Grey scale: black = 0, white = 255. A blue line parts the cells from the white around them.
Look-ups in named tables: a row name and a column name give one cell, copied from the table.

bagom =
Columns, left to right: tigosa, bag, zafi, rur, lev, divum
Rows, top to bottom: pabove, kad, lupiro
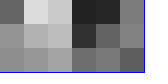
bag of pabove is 219
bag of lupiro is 151
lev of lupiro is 121
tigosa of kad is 149
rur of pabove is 33
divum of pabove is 123
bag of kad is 177
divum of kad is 130
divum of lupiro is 95
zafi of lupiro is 165
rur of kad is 49
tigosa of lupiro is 141
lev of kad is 98
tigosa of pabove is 102
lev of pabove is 39
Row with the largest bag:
pabove

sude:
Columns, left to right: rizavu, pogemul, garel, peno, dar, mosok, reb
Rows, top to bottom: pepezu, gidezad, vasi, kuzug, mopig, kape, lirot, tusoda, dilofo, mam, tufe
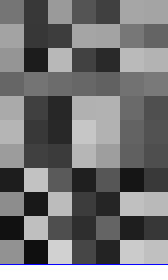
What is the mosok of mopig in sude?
106
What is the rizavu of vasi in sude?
149
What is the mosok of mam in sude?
30
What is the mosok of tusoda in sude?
21
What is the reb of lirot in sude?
78
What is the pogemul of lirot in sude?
64
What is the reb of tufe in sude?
192

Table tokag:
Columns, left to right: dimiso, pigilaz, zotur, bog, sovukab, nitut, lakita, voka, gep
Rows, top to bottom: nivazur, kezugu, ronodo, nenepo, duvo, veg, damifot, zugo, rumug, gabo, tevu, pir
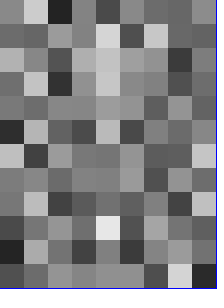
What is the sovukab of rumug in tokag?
113
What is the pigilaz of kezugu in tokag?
102
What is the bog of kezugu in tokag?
130
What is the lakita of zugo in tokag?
80
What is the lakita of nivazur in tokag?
108
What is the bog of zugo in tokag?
130
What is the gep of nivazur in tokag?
140
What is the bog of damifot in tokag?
120
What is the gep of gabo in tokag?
95
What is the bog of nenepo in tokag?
145
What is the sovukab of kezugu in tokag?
213
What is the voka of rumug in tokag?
67
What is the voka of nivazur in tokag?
103
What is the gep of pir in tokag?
42
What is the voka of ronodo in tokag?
59

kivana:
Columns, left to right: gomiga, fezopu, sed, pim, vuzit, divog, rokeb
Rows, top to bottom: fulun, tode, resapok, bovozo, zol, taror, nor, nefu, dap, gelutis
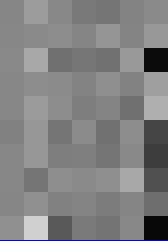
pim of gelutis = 122
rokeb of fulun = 138
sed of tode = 141
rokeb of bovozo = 159
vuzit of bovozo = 143
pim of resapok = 118
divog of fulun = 131
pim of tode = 133
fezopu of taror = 151
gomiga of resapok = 137
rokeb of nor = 61
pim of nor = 127

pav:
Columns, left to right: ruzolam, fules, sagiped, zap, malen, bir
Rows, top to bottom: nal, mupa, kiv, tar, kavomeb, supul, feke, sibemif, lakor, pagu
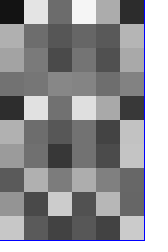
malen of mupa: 89
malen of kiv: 80
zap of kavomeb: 223
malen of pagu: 66
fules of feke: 112
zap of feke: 114
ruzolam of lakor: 148
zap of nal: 245
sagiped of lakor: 204
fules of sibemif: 176
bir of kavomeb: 56
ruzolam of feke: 155
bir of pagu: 203
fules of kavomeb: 225
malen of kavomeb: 169
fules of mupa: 109
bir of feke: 196
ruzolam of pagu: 199
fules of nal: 228
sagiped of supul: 87
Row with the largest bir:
pagu

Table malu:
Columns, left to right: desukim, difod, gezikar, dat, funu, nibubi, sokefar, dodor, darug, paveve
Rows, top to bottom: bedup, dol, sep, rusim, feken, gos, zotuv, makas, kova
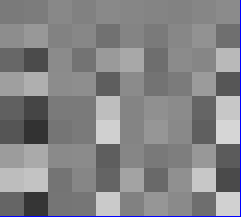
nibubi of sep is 168
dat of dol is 135
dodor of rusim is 123
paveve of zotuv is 91
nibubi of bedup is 134
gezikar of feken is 122
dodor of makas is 144
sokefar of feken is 144
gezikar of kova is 117
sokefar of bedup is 132
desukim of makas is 189
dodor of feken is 139
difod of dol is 152
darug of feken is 101
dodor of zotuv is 126
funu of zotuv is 94
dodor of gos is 137
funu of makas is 100

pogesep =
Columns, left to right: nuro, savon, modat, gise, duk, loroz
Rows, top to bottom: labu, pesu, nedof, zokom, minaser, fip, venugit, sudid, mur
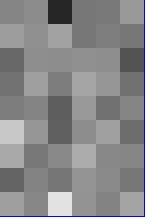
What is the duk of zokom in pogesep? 150
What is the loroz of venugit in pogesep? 134
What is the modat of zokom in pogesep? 125
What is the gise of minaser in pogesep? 153
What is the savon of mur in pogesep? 135
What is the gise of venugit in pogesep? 172
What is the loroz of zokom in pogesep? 113
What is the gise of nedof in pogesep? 144
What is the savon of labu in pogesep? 140
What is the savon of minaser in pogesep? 132
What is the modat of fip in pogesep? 96
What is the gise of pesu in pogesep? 119
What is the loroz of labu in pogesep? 153
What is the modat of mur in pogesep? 226
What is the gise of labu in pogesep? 119
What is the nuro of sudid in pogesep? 100

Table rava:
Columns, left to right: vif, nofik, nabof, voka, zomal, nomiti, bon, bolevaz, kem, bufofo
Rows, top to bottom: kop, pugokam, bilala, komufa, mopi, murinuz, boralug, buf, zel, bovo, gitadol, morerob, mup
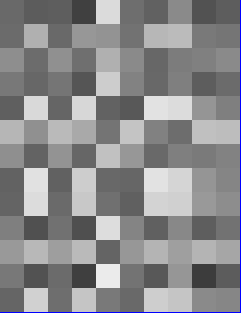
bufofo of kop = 93
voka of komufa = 85
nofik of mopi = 217
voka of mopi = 215
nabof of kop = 94
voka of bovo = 79
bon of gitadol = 180
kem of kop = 82
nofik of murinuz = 144
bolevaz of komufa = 127

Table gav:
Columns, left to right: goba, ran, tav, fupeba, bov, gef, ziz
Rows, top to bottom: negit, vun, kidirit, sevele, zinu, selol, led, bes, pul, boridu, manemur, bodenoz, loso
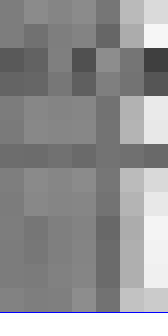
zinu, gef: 178
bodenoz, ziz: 240
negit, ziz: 218
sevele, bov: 127
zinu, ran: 135
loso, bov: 114
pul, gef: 180
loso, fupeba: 141
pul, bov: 115
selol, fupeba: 135
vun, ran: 113
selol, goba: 122
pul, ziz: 232
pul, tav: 133
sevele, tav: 119
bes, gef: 187
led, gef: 112
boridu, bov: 104

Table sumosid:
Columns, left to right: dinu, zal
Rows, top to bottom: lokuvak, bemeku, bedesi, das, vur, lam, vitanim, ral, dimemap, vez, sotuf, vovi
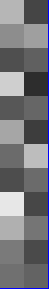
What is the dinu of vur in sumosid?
87
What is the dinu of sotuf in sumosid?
122
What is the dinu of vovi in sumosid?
112
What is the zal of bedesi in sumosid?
96
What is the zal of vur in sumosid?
102
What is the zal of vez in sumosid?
117
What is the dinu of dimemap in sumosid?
231
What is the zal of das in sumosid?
45
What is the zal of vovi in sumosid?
99
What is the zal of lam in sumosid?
61
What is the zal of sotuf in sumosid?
74
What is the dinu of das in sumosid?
207
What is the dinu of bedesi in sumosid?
79
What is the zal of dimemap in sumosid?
71
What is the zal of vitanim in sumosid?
189
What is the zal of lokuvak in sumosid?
69
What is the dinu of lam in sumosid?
166
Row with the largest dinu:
dimemap

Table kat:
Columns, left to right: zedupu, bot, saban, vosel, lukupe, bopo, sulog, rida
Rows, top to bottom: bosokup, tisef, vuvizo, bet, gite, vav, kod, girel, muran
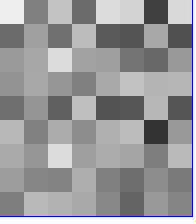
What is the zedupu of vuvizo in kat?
154
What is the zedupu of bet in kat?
147
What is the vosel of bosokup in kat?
107
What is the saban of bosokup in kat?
195
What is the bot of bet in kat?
168
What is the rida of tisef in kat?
80
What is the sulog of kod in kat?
126
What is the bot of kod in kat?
150
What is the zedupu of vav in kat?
184
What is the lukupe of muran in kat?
136
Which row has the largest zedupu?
bosokup

